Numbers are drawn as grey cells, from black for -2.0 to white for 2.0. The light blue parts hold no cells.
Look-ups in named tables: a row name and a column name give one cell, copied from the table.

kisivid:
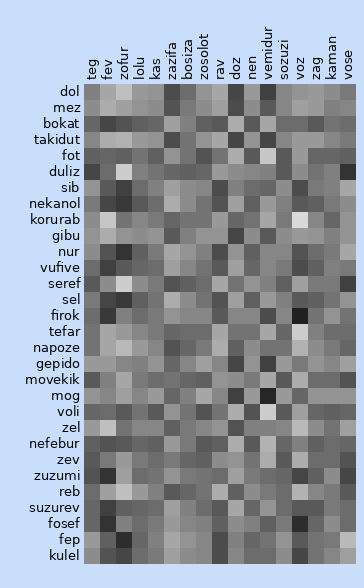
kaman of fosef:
0.2
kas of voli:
-0.6
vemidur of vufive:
0.1
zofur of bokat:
-0.7
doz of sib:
0.0
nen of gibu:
0.2
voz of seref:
0.5
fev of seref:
0.2
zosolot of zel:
0.1
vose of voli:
-0.4
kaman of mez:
0.0
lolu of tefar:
0.1
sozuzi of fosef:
-0.1
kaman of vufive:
0.0
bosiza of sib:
0.2
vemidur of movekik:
0.6
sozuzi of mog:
0.4
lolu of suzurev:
-0.4
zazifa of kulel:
0.5
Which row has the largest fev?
korurab

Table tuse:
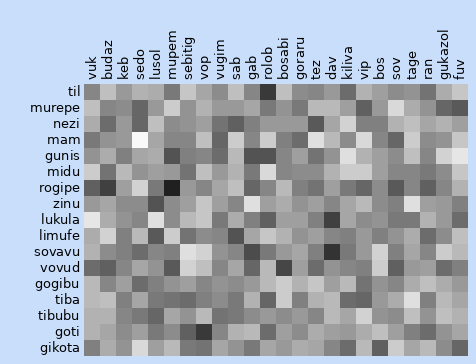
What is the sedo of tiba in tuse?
0.6
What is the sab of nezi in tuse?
-0.5
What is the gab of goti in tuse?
0.9
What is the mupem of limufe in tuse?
1.2
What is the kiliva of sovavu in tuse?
-0.1
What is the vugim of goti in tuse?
0.1
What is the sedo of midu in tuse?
0.3
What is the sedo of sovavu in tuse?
-0.3
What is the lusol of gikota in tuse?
0.5
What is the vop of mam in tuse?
1.0

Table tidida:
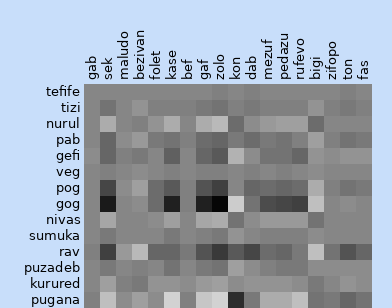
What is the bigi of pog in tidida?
0.7
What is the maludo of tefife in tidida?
0.1
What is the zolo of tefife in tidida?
0.0
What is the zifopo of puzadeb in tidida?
0.2
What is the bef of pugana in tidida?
0.0
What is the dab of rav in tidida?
-0.9
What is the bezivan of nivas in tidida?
0.1
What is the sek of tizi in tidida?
-0.2
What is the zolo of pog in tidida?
-1.0
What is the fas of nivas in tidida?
0.1
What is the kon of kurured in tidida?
0.2
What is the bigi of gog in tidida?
1.0
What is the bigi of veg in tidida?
0.2
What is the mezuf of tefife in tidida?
0.1
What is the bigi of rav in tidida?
1.0
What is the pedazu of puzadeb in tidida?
-0.1
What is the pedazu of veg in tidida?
0.0

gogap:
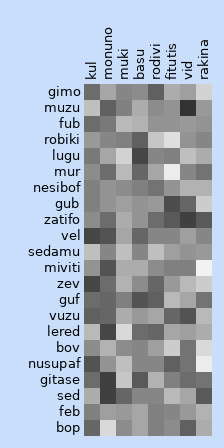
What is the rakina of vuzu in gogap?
0.9
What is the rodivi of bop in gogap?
0.0
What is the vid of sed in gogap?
0.6
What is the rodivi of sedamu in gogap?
1.0
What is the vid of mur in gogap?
0.1
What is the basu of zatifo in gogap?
0.3
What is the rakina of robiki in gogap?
0.1
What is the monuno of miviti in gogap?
-0.7
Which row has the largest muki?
lered

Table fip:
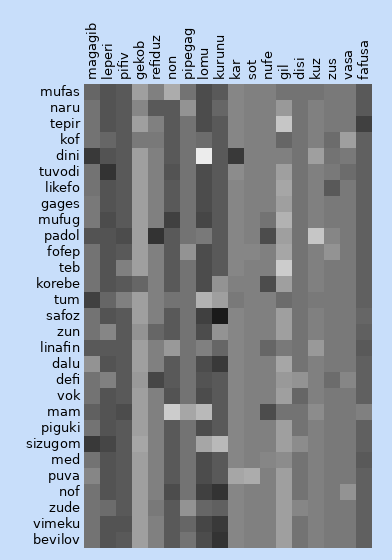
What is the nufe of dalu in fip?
0.0
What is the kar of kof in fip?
0.1
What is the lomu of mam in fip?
0.9
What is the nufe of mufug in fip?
-0.2
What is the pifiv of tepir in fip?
-0.6
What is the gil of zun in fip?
0.5
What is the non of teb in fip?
-0.6

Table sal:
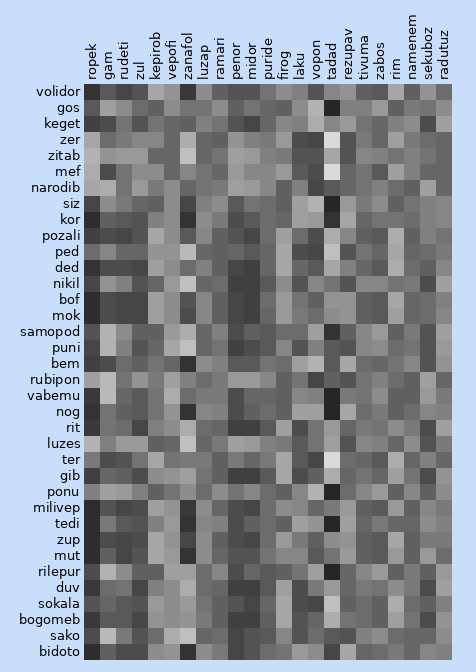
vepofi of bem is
-0.4
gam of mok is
-0.8
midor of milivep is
-0.9
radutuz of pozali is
-0.2
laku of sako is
-0.7
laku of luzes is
-0.6
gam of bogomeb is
-0.6
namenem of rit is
-0.1
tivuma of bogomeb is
-0.3
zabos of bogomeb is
-0.5
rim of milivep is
0.4
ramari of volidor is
-0.5
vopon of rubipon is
-0.9
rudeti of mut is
-0.9
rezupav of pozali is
0.1
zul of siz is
-0.4
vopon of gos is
0.8
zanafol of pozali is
-0.6
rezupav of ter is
-0.3
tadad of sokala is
1.0

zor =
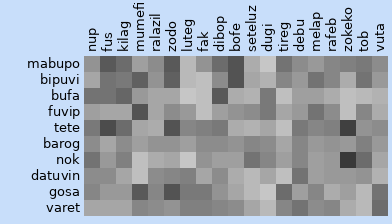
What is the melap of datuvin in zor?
0.5
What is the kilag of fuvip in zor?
0.6
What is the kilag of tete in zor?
-0.3
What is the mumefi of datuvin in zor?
1.0
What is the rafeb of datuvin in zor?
0.4
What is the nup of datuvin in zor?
0.2
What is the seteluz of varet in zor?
0.6
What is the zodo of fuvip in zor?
0.2
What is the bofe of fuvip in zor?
0.3
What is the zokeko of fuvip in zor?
1.0
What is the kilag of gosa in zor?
0.4
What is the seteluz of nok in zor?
-0.2
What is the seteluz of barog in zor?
0.1
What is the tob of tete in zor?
0.3
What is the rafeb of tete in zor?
0.0
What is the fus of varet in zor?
0.6
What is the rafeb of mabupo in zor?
0.1
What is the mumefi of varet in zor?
0.1
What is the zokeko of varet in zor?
0.7

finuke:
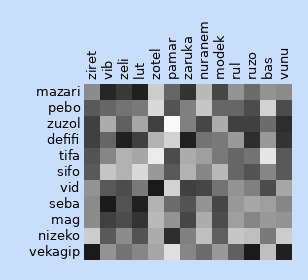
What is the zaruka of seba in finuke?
-0.7
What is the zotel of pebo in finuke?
1.4
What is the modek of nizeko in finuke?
-0.5
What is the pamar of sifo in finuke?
-0.6
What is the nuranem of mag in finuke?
0.7
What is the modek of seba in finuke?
-0.9
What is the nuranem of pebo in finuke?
1.1
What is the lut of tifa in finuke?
0.6
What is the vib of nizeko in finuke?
-0.6
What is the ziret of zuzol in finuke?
-1.0
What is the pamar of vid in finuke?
1.3
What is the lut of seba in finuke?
-1.5
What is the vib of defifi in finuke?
-0.4
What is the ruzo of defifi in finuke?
-1.3
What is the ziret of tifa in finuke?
-0.7
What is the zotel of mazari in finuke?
1.2
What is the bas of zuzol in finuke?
-0.3
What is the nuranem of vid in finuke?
-0.9

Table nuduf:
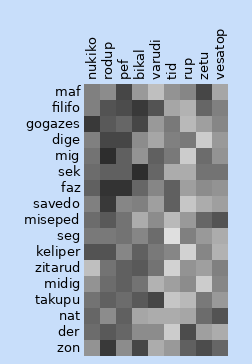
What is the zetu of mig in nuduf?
-0.3
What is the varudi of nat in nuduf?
0.7
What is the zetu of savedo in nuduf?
0.7
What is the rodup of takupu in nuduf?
-0.5
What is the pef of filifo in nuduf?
-0.8
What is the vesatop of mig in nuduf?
0.3
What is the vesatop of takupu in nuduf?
0.4
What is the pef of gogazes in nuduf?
-0.4
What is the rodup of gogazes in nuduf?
-0.6
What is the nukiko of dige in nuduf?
0.0
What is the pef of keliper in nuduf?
0.1

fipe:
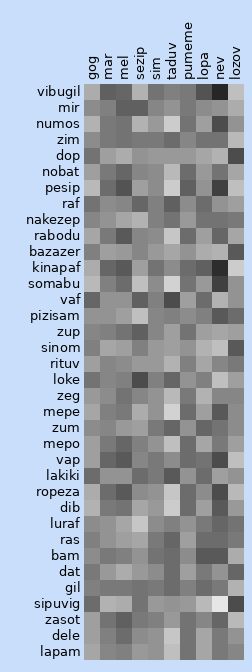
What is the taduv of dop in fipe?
0.4
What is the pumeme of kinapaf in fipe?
-0.3
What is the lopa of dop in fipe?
0.6
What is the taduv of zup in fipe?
0.5
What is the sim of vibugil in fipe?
-0.2
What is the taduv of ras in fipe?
-0.4
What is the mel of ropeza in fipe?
-0.6
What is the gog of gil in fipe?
0.0
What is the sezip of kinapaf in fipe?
0.5
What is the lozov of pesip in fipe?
1.0
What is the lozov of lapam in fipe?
0.1
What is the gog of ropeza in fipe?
0.7
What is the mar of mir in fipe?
0.0
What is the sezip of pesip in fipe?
0.5
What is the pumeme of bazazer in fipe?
0.3
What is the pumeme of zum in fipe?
0.3
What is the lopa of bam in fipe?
-0.6

